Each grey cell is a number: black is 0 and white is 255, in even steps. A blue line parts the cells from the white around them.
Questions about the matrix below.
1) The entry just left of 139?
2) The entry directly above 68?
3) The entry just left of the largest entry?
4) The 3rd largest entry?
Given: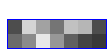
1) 107
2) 182
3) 139
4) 193

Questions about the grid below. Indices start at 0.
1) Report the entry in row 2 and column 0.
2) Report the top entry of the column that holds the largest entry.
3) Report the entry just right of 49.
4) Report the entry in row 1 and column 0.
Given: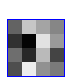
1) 110
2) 198
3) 4
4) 49

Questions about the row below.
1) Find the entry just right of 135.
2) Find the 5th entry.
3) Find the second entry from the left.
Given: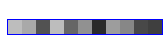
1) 72
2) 102
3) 169

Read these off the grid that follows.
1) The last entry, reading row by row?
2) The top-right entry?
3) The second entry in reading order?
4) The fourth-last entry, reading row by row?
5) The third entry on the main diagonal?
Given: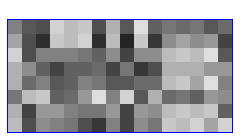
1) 210
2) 107
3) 87
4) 188
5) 129

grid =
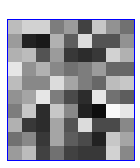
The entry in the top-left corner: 188
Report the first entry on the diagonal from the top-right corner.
113
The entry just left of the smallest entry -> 34
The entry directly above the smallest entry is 230
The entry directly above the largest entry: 113
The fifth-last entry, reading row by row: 65
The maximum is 250
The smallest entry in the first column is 113
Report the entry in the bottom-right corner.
136
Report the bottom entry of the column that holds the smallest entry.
56
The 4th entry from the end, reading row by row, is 56
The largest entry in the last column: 230
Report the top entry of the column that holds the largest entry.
146
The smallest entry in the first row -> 65
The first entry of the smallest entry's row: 125
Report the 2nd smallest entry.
25
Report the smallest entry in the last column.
93
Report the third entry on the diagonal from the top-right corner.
56
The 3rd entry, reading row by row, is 210
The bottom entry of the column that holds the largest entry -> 210
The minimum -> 13
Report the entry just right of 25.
177
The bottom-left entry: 155

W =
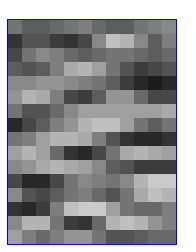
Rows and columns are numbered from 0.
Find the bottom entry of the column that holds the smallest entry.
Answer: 105
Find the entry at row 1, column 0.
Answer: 51
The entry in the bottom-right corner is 105
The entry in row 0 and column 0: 116
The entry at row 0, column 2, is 93
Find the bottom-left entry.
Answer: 159
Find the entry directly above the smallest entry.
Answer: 71
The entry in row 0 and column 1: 93
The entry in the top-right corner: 136
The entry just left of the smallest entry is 40
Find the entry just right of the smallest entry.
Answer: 40
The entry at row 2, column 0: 71
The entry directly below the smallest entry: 71

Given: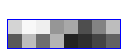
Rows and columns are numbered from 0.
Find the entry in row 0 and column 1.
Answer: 248
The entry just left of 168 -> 150
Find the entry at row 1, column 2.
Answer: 110
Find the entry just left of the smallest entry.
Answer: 180
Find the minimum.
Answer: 34

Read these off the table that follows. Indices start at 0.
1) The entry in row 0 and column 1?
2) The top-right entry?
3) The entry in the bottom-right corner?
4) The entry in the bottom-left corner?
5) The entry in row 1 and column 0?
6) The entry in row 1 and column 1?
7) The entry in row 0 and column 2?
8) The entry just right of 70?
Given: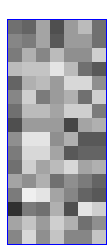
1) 100
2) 112
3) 196
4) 134
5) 134
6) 123
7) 164
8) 164
